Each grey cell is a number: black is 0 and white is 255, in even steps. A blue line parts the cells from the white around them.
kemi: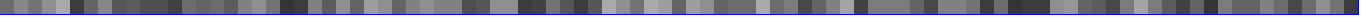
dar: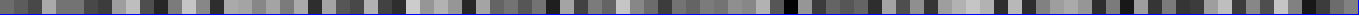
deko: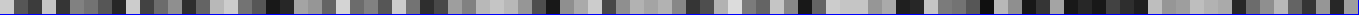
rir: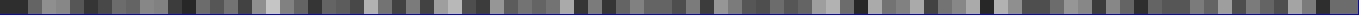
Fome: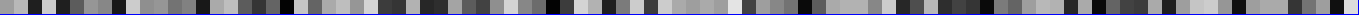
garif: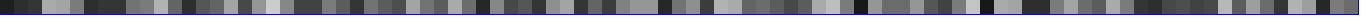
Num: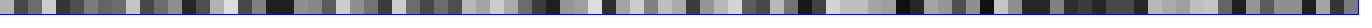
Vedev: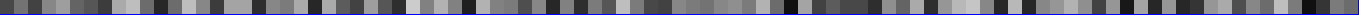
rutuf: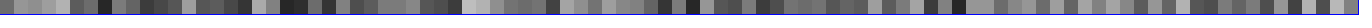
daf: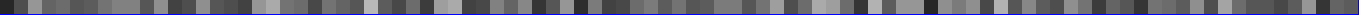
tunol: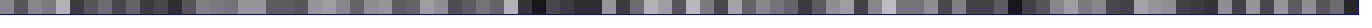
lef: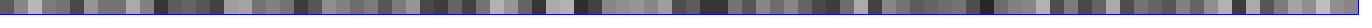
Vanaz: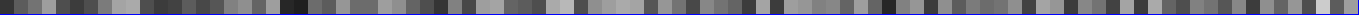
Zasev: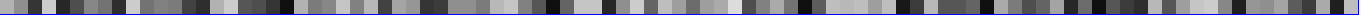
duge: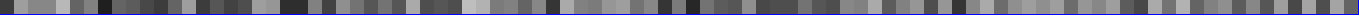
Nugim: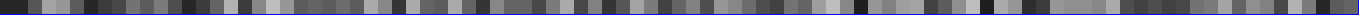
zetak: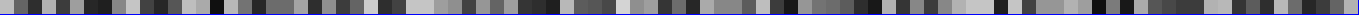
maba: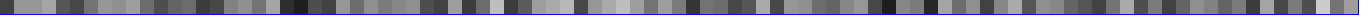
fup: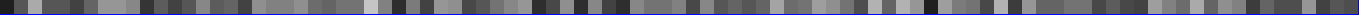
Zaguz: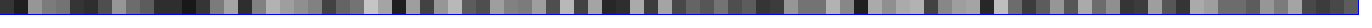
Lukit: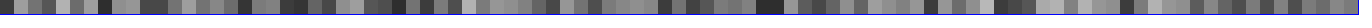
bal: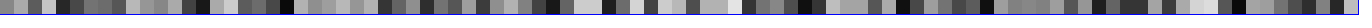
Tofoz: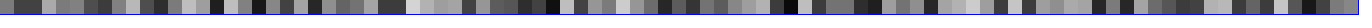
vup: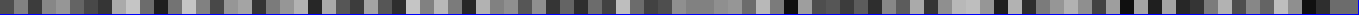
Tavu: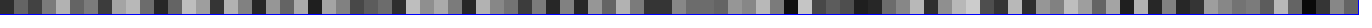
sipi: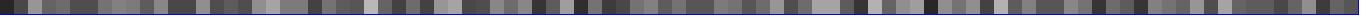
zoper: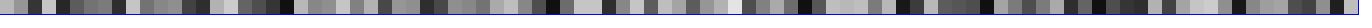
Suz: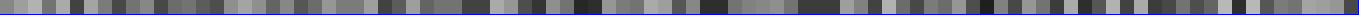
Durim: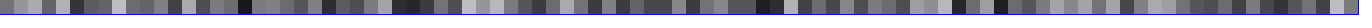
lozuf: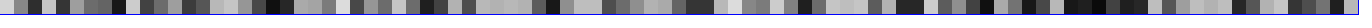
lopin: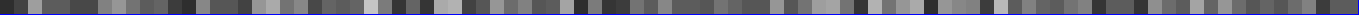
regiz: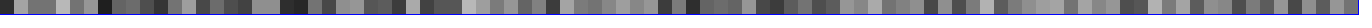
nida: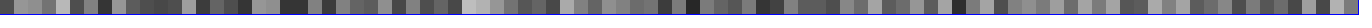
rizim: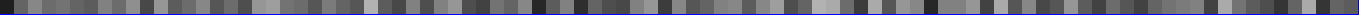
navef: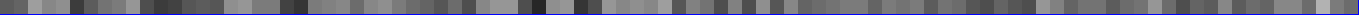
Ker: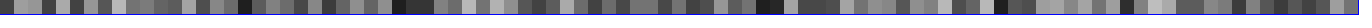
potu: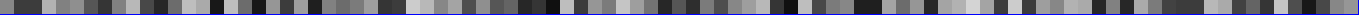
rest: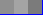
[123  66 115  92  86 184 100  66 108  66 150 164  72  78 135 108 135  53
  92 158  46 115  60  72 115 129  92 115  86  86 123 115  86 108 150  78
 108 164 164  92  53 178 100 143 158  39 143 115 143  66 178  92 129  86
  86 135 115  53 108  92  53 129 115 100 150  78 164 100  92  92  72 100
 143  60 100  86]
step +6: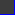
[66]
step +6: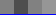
[135  84 135 156]
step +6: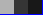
[184  59  30]
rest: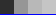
[135  39 184  39 135 150 178 143  66 150  24 164  39 150  39  53 150 170
  78 135 108 190 123  16  53 123 108]

